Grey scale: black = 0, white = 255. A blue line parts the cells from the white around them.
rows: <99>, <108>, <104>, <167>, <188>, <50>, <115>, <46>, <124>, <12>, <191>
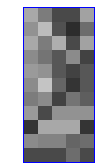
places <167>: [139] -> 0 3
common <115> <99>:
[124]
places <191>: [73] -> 0 1 2 4
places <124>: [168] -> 1 2 3
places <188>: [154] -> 0
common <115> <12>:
[139]

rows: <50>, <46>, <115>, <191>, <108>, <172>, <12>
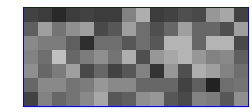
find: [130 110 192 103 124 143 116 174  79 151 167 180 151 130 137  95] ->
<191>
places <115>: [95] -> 3
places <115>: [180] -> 10 11 13 14
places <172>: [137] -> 1 2 6 7
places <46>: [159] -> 1 4 7 11 15
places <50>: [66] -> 0 4 10 15

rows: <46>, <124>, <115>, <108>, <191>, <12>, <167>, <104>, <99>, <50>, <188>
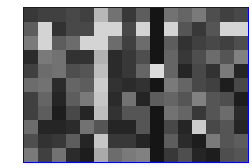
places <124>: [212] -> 1 5 6 8 10 14 15
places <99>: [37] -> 1 2 6 7 11 15
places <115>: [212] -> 1 4 5
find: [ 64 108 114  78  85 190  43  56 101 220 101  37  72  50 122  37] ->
<191>
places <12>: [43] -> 2 7

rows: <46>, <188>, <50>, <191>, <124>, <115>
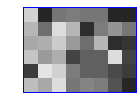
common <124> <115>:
[124]
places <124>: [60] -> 0 7
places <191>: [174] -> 2
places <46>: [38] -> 1 6 7
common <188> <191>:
[221]
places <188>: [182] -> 0 3
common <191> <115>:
[221]

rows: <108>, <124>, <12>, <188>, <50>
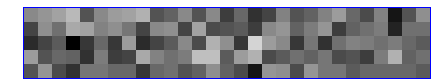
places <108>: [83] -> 4 9 12 19 27
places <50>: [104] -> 6 7 9 24 25 26 27
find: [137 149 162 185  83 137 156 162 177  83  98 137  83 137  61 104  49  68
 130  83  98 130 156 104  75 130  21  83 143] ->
<108>

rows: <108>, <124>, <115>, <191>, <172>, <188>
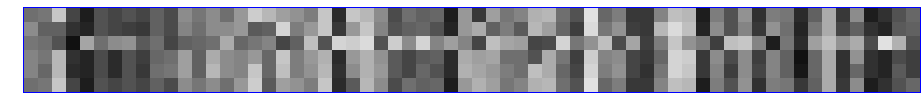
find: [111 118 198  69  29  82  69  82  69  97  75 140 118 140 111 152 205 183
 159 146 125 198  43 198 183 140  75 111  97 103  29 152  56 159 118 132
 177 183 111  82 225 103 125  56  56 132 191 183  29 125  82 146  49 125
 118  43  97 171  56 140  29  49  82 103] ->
<108>
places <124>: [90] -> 16 35 62
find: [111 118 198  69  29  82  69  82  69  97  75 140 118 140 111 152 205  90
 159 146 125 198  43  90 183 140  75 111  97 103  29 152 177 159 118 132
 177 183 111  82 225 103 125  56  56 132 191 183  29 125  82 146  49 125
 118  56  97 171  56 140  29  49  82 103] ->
<188>
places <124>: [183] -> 36 45
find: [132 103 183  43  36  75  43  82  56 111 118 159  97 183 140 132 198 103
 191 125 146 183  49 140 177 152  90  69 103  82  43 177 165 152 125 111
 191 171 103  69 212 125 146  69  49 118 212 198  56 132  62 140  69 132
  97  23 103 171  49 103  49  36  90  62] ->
<172>

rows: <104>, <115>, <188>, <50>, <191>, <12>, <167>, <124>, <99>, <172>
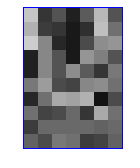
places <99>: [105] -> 1 2 3 4 6
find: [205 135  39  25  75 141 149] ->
<188>

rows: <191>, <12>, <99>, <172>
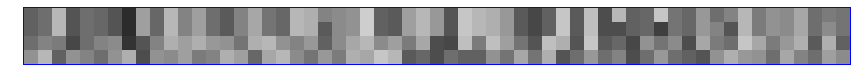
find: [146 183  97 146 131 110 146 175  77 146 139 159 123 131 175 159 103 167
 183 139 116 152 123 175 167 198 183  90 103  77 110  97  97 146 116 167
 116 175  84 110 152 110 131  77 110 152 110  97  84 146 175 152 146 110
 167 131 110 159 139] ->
<172>
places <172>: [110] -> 5 30 39 41 44 46 53 56

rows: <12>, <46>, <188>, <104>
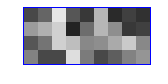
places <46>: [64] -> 8
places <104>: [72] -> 1 2 5

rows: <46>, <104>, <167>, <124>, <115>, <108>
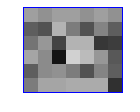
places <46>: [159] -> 0 2 3 5
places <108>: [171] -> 3 4 5

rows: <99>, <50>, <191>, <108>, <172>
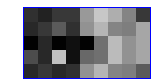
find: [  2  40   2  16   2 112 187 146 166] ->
<191>
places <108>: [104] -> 4
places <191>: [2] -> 0 2 4
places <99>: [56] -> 2 3 8

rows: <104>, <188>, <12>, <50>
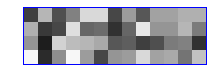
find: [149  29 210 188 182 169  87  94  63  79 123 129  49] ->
<12>
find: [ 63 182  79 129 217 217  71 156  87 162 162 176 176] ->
<104>
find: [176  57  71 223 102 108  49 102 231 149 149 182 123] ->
<188>
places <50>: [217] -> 8
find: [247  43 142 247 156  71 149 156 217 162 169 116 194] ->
<50>

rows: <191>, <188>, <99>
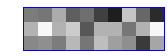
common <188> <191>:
[118]
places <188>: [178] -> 0 2 5 6 8

